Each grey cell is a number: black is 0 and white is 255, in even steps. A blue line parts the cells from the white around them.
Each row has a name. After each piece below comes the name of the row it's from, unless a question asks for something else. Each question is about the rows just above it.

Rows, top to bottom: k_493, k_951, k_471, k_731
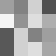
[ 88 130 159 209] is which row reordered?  k_471
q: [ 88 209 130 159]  k_471

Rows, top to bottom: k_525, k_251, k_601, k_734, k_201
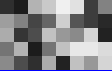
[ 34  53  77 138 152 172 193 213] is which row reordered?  k_601
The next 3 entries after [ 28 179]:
[201 240 225]

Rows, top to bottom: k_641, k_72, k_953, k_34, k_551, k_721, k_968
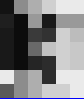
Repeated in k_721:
[234]
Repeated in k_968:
[208]
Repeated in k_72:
[153]
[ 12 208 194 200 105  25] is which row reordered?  k_34

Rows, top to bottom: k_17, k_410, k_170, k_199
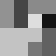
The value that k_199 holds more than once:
[195]
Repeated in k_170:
[195]
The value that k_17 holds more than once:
[138]
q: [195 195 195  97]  k_170
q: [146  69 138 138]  k_17

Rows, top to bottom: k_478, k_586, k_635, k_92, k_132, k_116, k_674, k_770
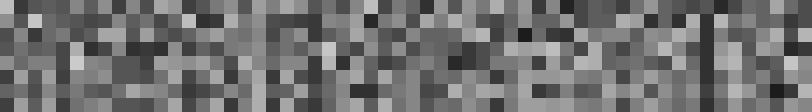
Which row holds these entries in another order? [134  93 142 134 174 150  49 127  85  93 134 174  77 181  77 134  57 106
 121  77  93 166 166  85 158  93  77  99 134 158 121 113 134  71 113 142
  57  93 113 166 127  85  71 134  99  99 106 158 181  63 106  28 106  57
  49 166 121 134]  k_635
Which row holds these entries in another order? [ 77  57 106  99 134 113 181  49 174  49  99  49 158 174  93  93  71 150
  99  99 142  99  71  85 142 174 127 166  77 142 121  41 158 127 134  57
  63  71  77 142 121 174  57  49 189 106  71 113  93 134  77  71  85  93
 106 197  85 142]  k_586
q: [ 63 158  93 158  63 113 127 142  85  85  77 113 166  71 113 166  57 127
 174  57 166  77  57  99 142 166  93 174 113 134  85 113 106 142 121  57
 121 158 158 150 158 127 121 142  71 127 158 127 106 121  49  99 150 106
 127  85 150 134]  k_770
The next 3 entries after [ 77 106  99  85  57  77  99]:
[174 158 166]
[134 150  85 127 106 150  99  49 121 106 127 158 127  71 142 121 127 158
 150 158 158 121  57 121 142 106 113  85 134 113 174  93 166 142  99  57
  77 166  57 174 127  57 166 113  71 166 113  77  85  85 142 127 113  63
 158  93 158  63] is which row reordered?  k_770
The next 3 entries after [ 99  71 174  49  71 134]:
[49 57 49]
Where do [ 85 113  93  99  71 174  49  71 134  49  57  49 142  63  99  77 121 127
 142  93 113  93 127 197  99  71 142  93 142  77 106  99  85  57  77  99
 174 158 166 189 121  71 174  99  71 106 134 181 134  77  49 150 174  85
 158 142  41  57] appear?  k_92

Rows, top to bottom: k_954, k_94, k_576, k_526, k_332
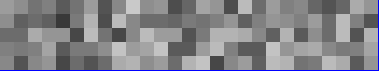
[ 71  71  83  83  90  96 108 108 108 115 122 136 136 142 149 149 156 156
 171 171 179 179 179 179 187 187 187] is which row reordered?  k_576
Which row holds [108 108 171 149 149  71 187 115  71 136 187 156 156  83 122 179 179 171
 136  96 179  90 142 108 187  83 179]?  k_576

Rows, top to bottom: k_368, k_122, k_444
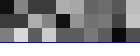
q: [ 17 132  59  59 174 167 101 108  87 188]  k_368
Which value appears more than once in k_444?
[93]
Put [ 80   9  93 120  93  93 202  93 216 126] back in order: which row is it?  k_444
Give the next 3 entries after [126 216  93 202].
[ 93  93 120]
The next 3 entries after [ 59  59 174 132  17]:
[147 114 120]

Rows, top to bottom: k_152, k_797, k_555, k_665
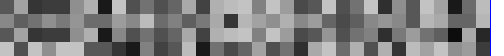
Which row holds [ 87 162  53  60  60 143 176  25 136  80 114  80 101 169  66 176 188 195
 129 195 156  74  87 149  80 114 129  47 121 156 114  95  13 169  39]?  k_555
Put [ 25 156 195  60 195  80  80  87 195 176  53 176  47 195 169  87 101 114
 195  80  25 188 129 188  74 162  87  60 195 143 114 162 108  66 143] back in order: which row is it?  k_152
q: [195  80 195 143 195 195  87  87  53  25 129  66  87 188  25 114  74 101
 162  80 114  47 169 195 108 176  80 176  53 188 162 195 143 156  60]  k_665
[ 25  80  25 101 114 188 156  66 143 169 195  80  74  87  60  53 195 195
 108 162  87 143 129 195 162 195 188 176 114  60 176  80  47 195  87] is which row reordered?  k_152
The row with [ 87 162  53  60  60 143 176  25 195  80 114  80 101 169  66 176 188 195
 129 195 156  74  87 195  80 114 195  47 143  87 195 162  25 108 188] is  k_152

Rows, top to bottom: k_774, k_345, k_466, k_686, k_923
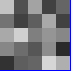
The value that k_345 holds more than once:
[65]
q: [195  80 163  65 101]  k_774

